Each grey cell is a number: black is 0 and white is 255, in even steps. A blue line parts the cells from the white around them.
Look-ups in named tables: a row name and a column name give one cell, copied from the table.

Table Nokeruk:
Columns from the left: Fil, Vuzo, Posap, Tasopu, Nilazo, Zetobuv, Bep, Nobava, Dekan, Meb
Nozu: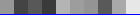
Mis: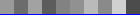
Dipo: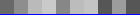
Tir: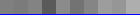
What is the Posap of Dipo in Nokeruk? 186
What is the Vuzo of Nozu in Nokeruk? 68
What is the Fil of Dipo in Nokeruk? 105
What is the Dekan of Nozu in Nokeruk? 169
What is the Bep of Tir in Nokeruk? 133
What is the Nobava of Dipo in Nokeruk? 86
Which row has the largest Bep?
Dipo

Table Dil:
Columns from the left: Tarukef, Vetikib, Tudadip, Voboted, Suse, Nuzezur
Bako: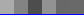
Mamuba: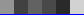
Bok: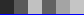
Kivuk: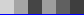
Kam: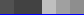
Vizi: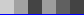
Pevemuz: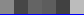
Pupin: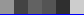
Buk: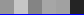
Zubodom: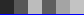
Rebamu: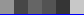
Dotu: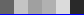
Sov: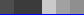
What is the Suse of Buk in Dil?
161
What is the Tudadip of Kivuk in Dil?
69
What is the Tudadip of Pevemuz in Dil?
100
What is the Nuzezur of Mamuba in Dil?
210
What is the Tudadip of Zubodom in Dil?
188
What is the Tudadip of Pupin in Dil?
98
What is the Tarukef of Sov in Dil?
77
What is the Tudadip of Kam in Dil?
66
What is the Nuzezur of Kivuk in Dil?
62
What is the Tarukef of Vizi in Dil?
206
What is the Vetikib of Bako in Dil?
131
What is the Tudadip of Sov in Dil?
59
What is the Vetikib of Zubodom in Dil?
87
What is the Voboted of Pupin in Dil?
84
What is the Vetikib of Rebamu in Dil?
70
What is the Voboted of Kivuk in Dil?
158
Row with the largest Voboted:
Sov

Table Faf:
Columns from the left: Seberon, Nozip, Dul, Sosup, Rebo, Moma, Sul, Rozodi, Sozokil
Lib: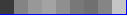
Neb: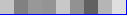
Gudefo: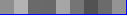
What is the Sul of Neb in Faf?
97
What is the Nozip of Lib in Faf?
132
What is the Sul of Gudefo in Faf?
82
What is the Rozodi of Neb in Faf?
181
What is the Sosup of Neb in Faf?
148
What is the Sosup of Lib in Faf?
163
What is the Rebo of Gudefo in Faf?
166
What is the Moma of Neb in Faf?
146
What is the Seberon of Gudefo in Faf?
143
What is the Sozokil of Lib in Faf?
197
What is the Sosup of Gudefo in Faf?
105
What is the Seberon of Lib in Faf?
58
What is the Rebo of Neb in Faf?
200
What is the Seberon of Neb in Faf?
196
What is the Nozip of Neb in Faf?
129
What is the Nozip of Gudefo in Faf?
179

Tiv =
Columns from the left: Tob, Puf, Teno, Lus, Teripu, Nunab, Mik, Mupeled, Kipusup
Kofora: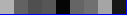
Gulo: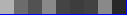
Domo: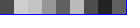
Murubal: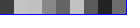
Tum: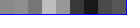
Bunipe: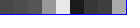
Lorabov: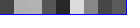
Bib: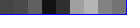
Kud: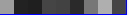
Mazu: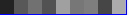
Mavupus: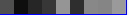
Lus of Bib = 19
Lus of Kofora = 86
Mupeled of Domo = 35
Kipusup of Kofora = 23
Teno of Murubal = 192
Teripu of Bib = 47
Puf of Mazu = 88
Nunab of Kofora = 101
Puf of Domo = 206
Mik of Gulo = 66
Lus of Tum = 190
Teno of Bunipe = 85
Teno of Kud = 31
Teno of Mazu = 113
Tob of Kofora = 178
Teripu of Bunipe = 233
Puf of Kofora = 98
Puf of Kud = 34
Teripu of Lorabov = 39

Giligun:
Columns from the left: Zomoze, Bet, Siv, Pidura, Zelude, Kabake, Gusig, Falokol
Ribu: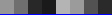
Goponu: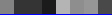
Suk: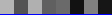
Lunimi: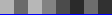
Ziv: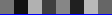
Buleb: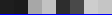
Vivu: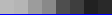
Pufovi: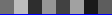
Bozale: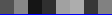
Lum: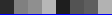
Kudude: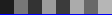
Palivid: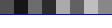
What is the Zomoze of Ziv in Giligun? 116
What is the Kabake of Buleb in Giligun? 73
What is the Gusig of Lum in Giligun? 94
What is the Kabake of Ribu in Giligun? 155
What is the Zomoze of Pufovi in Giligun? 112
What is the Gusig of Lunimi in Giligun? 109
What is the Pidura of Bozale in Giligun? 47
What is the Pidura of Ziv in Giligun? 63
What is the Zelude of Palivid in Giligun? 170
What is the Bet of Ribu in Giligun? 111

